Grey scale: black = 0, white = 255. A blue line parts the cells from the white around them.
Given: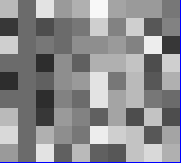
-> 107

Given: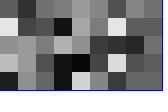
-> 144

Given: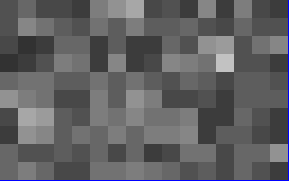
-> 125

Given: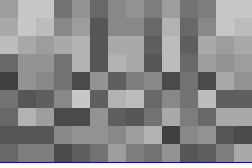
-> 125

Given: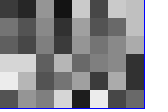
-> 149

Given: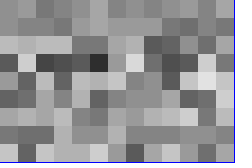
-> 99

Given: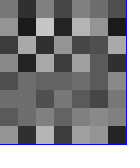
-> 48

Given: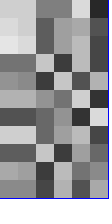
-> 138
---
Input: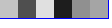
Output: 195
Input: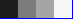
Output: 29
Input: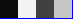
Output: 12
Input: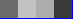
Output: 106
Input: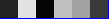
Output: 34
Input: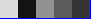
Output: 219
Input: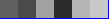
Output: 96
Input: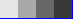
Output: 230
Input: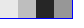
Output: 233
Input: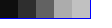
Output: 14
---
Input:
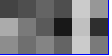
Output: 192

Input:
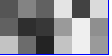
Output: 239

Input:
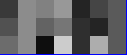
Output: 36

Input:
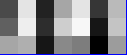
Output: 22

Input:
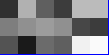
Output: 71

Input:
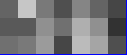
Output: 144

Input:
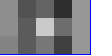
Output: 109

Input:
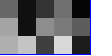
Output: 122

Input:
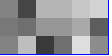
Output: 169
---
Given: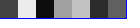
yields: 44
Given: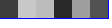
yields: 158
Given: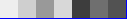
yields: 111
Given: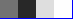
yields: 222
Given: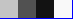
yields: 18
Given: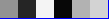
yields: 178
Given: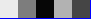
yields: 178
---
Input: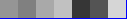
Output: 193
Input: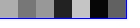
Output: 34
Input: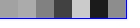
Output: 65
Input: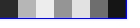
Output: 149
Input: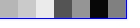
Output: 84
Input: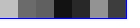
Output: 18
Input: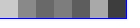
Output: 125
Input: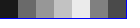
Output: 194
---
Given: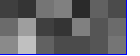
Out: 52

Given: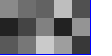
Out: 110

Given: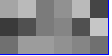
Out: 186

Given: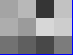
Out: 184

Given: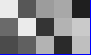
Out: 87

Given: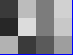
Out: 188
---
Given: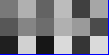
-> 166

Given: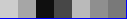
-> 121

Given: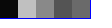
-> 106

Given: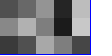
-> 189

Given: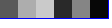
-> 7

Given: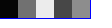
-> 141

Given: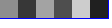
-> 32

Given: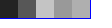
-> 175
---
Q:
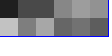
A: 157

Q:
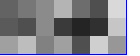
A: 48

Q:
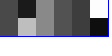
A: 61

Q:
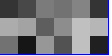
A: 192

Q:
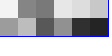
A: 221

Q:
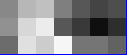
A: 15

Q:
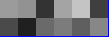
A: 196
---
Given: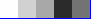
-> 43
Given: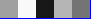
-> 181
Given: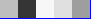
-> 224
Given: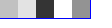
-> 255
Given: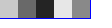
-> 231
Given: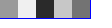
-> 199
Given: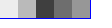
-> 110
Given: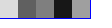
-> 23
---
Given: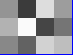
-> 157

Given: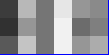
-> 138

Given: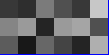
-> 199

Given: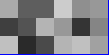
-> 152

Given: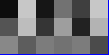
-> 199

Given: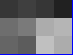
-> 33

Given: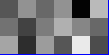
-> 186
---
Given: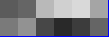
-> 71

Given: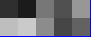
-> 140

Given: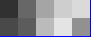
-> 187

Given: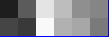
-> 249

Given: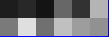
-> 112

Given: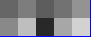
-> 40

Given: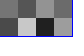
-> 32
